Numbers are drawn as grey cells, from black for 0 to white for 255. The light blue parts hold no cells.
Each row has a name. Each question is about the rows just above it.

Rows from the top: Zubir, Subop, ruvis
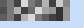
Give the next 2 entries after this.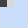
[121  93]
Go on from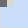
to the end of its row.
[162 150  51 150]
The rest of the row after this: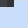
[150]
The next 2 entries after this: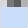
[ 65 203]
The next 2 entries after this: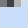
[216 121]
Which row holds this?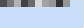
Subop
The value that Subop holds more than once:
[150]

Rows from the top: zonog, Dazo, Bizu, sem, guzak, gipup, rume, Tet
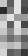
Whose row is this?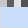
zonog
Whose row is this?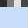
Dazo

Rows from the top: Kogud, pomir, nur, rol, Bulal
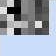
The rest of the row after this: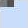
[95]
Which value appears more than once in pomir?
[0]
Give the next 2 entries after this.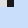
[123 108]
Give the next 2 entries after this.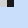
[136 123]
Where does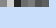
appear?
nur
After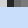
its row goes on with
[83 95]

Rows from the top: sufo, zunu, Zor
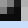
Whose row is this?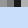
sufo
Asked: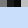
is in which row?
zunu
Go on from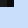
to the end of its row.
[191]
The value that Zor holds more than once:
[11]
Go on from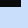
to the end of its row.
[191]

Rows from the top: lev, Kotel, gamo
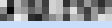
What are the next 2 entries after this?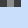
[210 196]
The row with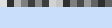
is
lev
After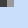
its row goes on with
[ 87 170]
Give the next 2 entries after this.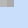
[ 74 154]
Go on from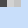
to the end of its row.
[127 223 114  62 154  87 170]

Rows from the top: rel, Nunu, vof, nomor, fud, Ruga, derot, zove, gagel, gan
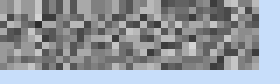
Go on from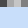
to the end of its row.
[140 169]
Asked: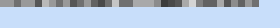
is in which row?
derot
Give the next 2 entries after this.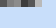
[197 128]

